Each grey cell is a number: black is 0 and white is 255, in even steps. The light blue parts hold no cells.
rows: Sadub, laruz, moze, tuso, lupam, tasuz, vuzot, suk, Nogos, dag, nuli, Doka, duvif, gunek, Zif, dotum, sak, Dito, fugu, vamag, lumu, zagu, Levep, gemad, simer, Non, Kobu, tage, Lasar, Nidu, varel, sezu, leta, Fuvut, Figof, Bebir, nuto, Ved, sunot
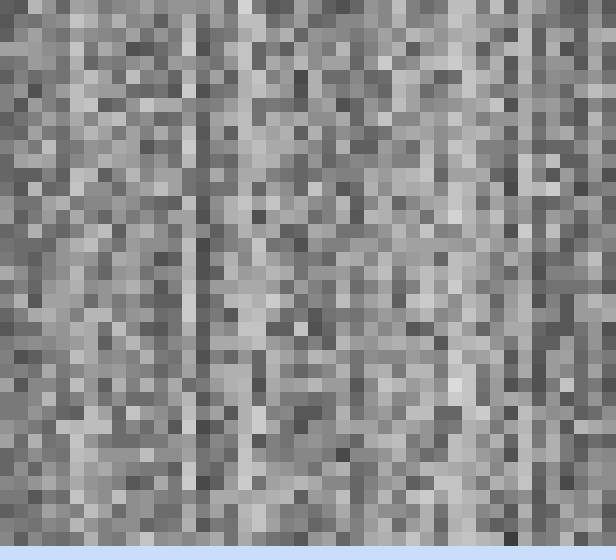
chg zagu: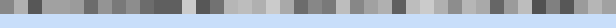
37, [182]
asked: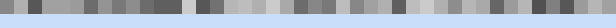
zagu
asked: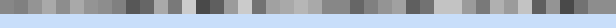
Figof
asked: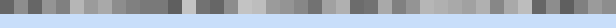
Fuvut
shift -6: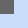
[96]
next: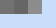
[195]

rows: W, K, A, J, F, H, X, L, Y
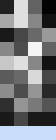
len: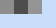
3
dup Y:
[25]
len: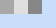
3
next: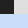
[99]
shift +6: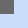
[111]
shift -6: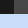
[19 65]

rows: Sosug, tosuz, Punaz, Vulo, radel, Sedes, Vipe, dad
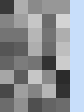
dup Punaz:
[116]
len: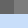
2
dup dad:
[108]
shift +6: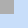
[180]
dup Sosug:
[151]
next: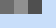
[100]

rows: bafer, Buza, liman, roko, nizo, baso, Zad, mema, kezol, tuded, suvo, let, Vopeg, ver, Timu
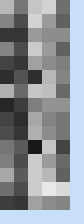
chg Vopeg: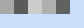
3, [183]
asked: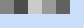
roko
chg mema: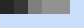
1, [61]
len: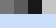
4
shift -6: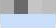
[169  99 191 184]
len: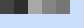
5
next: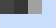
[140]

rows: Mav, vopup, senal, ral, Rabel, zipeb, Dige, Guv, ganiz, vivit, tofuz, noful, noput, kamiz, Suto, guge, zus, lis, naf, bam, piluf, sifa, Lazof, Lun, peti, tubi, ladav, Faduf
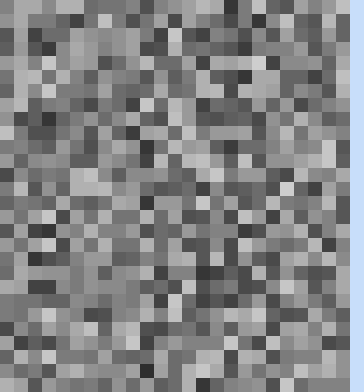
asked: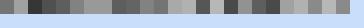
naf
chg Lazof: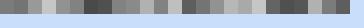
22, [169]
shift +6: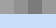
[167 152 129 159]

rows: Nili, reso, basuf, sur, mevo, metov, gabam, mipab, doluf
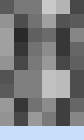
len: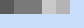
5
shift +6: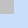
[199]
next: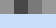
[71]
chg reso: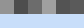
2, [114]

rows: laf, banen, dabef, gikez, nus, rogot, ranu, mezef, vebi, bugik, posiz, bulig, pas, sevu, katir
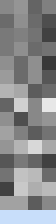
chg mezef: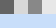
1, [208]
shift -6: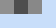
[137  72 130]
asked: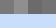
gikez
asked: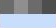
banen
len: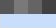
4
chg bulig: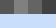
1, [121]

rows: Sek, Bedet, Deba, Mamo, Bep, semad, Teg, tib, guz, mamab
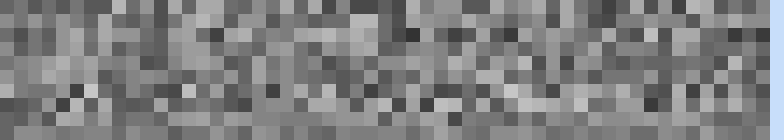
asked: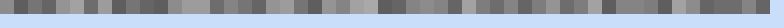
Mamo
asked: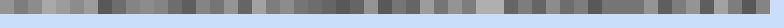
semad

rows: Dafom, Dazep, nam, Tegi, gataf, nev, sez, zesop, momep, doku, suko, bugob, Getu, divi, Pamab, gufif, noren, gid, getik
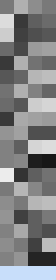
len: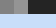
4
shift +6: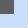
[101]
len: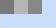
3

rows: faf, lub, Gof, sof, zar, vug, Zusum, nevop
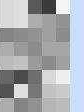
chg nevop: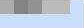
3, [180]
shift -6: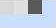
[210 217  83]
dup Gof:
[140]
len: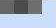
3
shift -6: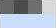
[ 96  69 104 210]
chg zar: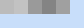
3, [140]

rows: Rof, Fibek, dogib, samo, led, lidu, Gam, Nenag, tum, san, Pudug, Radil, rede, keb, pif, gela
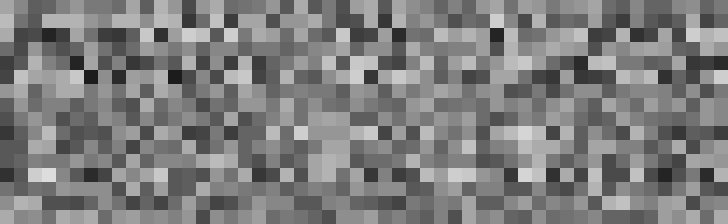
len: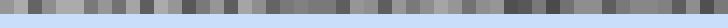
52
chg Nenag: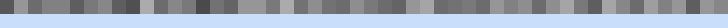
0, [94]
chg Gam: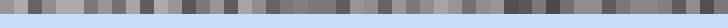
27, [94]
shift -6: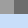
[152 102]
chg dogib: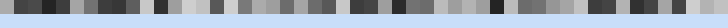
40, [171]

